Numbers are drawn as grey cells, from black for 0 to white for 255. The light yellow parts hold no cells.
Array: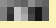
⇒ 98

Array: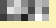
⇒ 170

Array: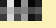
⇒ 31

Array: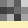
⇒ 207

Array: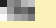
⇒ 195

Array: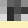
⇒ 138

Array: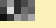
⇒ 109

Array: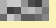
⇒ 147
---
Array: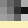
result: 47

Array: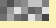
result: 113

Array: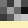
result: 102

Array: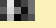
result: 15

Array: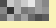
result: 160

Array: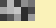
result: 45

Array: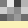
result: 140

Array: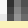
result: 134
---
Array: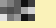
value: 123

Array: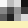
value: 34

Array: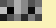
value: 83

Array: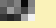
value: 36

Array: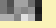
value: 174

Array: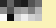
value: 13

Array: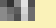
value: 123

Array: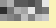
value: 133

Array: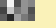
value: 40

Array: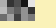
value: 161
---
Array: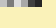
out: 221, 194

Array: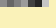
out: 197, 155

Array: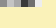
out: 237, 196

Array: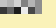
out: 235, 210

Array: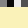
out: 235, 132

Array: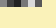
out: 217, 135
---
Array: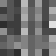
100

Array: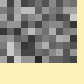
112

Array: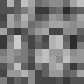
191

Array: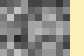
97

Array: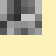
185

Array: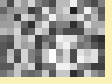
129

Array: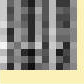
145
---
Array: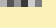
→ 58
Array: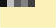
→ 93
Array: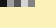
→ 85
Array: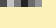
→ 36
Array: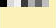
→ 174
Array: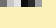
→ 14
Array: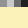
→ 201
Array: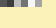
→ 115
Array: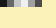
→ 240
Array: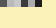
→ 59
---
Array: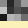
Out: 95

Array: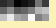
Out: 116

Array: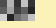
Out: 194

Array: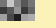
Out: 87

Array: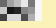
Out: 120

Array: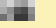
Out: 156

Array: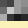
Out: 156
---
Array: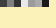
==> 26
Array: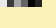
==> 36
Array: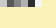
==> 245
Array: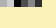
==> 47
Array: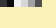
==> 80
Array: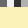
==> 176
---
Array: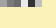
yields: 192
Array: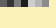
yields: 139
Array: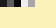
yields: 167
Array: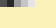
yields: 229
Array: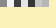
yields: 182
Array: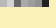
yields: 34
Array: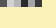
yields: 57
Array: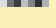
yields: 176
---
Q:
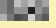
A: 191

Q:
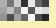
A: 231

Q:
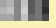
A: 90

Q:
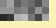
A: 108

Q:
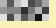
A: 76

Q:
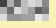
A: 217

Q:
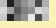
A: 173
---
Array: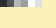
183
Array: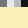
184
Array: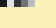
53
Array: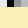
146
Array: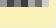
124
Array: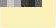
169
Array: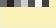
135
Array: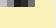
30
